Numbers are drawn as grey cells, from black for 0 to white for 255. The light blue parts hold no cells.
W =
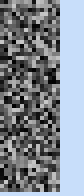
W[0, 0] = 53
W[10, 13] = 181
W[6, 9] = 8
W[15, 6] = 70
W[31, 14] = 112
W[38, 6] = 20
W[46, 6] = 80
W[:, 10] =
[185, 166, 40, 195, 172, 78, 103, 94, 103, 33, 170, 185, 103, 102, 3, 82, 119, 122, 115, 85, 83, 31, 42, 167, 168, 135, 190, 101, 55, 181, 8, 129, 51, 82, 164, 75, 57, 51, 35, 149, 68, 95, 148, 96, 57, 25, 178, 186]
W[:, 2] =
[120, 141, 73, 109, 134, 196, 100, 96, 188, 162, 83, 158, 176, 175, 7, 160, 63, 173, 86, 8, 162, 34, 116, 194, 33, 31, 151, 159, 154, 95, 115, 125, 94, 11, 110, 189, 198, 197, 38, 140, 104, 103, 109, 102, 138, 54, 7, 69]
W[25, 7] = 68
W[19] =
[63, 38, 8, 138, 26, 71, 77, 149, 75, 44, 85, 180, 36, 7, 172]
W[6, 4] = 74
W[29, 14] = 92
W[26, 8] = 127
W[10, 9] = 180
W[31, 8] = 120
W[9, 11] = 54
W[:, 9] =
[197, 179, 82, 123, 165, 183, 8, 55, 161, 195, 180, 177, 103, 78, 187, 58, 133, 41, 66, 44, 48, 133, 146, 19, 83, 61, 6, 140, 17, 16, 92, 81, 171, 65, 187, 34, 188, 185, 149, 116, 24, 173, 188, 106, 89, 89, 177, 54]
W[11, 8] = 57
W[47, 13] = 186
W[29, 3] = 181
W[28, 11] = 169
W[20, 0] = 18
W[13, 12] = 158
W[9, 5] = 116
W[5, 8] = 52
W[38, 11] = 55
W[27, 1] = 101
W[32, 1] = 23
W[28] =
[54, 93, 154, 102, 73, 50, 51, 108, 43, 17, 55, 169, 2, 98, 136]
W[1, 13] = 72
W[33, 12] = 25
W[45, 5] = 155

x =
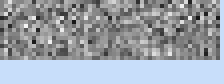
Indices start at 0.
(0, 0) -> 131
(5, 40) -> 99
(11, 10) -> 88
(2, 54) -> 129
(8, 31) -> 160
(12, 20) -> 155
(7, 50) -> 151
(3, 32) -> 97
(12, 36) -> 192
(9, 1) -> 148
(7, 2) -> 107
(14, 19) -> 146
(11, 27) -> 95
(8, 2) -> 133
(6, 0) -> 119
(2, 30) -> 98
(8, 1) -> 171
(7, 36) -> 173
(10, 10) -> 188
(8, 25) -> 134
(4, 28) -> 169
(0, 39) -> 143
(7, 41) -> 201
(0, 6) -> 156
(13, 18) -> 139
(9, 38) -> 145
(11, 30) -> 152
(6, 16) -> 118
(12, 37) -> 154
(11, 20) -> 90
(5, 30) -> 164
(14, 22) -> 148
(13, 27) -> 127
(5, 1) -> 157
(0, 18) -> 156
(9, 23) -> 97
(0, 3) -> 149

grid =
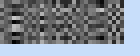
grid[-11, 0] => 131
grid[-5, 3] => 188
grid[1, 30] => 39
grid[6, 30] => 79
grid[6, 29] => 71
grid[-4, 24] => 121
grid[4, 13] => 91
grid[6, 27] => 69
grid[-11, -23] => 61
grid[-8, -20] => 112
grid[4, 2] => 126
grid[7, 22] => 78
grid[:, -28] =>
[137, 41, 81, 18, 199, 4, 188, 181, 7, 113, 2]
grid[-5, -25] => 85
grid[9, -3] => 94
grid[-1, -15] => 82
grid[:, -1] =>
[41, 39, 166, 54, 123, 73, 79, 151, 68, 34, 83]
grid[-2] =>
[138, 82, 84, 113, 114, 81, 106, 63, 70, 88, 119, 73, 103, 32, 135, 50, 34, 55, 153, 46, 97, 107, 79, 78, 35, 7, 76, 121, 94, 132, 34]
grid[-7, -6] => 111
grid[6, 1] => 92
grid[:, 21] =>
[119, 75, 91, 62, 144, 59, 140, 137, 59, 107, 57]
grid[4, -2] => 42
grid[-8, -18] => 81
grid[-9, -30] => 118
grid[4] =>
[73, 102, 126, 199, 179, 138, 77, 115, 65, 108, 26, 75, 99, 91, 57, 66, 123, 53, 129, 105, 87, 144, 62, 76, 91, 111, 110, 46, 161, 42, 123]
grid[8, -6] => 75
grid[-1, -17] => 141
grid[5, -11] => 113
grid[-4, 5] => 144
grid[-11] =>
[131, 84, 91, 137, 133, 90, 100, 68, 61, 91, 102, 67, 102, 31, 125, 43, 41, 45, 159, 47, 94, 119, 69, 72, 35, 11, 79, 107, 109, 118, 41]
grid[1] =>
[146, 86, 71, 41, 55, 60, 122, 65, 105, 86, 167, 99, 104, 59, 155, 89, 38, 104, 118, 60, 106, 75, 112, 104, 62, 27, 78, 154, 52, 165, 39]
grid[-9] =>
[64, 118, 115, 81, 81, 117, 97, 136, 133, 113, 87, 132, 99, 171, 70, 155, 165, 149, 45, 155, 105, 91, 126, 125, 167, 195, 123, 85, 103, 74, 166]
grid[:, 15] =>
[43, 89, 155, 111, 66, 131, 41, 95, 126, 50, 139]

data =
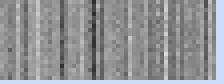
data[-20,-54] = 139
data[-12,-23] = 128
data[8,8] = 150
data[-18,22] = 118
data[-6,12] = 140
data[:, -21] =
[140, 132, 146, 136, 125, 144, 146, 144, 142, 152, 150, 146, 142, 140, 148, 150, 152, 142, 136, 146]
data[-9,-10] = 139
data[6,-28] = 147
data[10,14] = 152
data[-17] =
[166, 139, 130, 137, 166, 141, 117, 158, 160, 202, 151, 153, 130, 153, 153, 97, 123, 166, 145, 149, 178, 149, 135, 44, 138, 103, 153, 150, 132, 138, 143, 126, 180, 136, 143, 139, 167, 136, 127, 180, 136, 185, 114, 119, 146, 117, 143, 157, 126, 160, 156, 95, 183, 122]
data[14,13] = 153
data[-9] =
[149, 137, 147, 128, 171, 145, 98, 168, 160, 190, 146, 156, 147, 153, 146, 88, 143, 168, 157, 151, 175, 140, 114, 51, 146, 101, 142, 150, 150, 122, 142, 134, 172, 146, 136, 145, 158, 120, 123, 164, 119, 185, 123, 119, 139, 121, 164, 136, 133, 121, 152, 95, 183, 130]
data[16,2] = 147
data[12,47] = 122
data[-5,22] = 135
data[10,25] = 109
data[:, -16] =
[127, 133, 127, 127, 131, 137, 117, 135, 121, 133, 133, 123, 113, 131, 127, 117, 127, 131, 133, 117]
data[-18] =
[156, 152, 122, 130, 168, 139, 95, 171, 147, 190, 143, 164, 150, 142, 152, 101, 130, 155, 166, 135, 170, 149, 118, 70, 157, 91, 153, 152, 144, 138, 140, 109, 180, 146, 138, 125, 162, 120, 127, 154, 110, 207, 120, 114, 160, 115, 149, 160, 141, 136, 152, 120, 172, 142]
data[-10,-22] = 183
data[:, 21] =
[140, 130, 149, 149, 142, 142, 133, 147, 123, 126, 149, 140, 142, 133, 145, 138, 133, 140, 147, 145]
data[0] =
[139, 139, 143, 137, 166, 143, 114, 173, 160, 196, 138, 147, 140, 153, 146, 88, 134, 171, 160, 155, 173, 140, 118, 44, 153, 105, 142, 144, 150, 130, 145, 126, 169, 140, 140, 142, 165, 126, 127, 169, 126, 185, 125, 114, 135, 125, 161, 133, 134, 130, 154, 80, 189, 125]
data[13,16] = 125
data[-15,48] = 124
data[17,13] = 150
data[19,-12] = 109
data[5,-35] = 142
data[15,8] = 153
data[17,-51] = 132
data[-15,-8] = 143
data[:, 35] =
[142, 125, 125, 139, 145, 139, 122, 155, 155, 145, 139, 145, 135, 122, 125, 116, 135, 145, 145, 142]
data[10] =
[162, 139, 135, 137, 182, 130, 108, 153, 160, 199, 143, 156, 117, 155, 152, 69, 130, 155, 136, 144, 187, 149, 126, 51, 149, 109, 153, 152, 129, 158, 145, 126, 183, 150, 143, 139, 167, 123, 133, 127, 142, 175, 107, 119, 149, 114, 143, 146, 120, 157, 158, 109, 166, 133]
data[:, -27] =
[144, 148, 152, 150, 150, 140, 154, 152, 162, 164, 152, 150, 164, 156, 154, 148, 150, 154, 156, 164]
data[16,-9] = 114

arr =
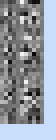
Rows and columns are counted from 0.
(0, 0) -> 97
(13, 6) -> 217
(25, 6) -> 152
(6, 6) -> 100
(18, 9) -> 143
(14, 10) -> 129
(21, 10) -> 129
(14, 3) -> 85
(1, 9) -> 141
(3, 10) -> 111
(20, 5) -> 104
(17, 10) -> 115
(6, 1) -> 154
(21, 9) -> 128
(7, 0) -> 126
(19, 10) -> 129
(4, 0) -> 88
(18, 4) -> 111
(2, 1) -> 174
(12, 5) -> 88
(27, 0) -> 138
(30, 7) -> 75
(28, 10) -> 123
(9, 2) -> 187
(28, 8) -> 78
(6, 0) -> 118
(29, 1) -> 164
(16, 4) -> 122
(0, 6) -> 144
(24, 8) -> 80
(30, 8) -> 155
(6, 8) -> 133
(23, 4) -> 123
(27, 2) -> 119
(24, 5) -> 165
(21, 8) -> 161
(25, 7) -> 102
